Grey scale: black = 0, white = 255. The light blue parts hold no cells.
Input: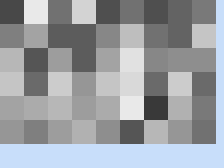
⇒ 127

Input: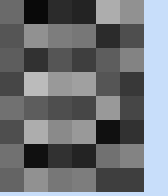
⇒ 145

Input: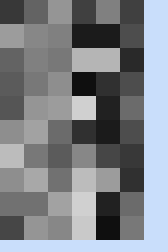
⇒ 149

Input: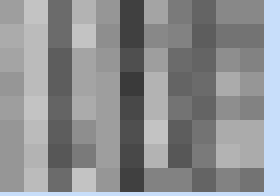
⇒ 187

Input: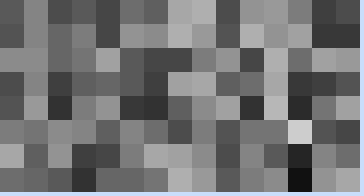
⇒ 102

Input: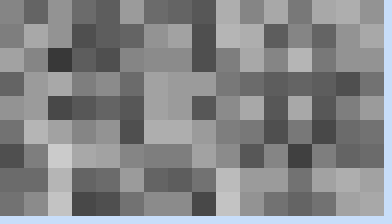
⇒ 139

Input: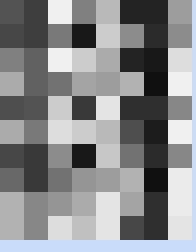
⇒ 135

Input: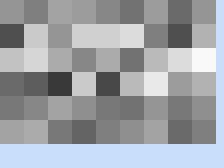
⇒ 171
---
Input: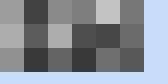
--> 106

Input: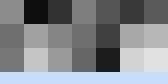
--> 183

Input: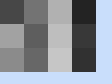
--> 56

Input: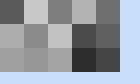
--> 96

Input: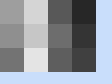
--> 52

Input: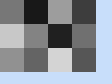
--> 112

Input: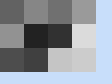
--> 219

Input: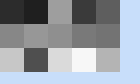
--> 115

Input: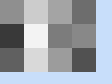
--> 136

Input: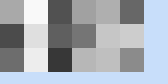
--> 205
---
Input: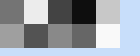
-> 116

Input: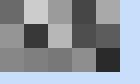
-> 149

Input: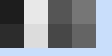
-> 29

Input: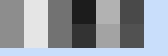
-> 141

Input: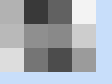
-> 185

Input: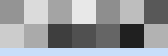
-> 148
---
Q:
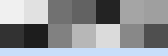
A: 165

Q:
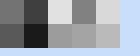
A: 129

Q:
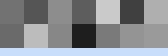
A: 64

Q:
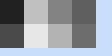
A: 131

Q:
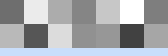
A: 255

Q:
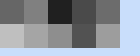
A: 74

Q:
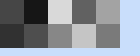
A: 97

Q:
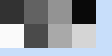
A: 147

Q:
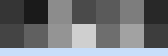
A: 125
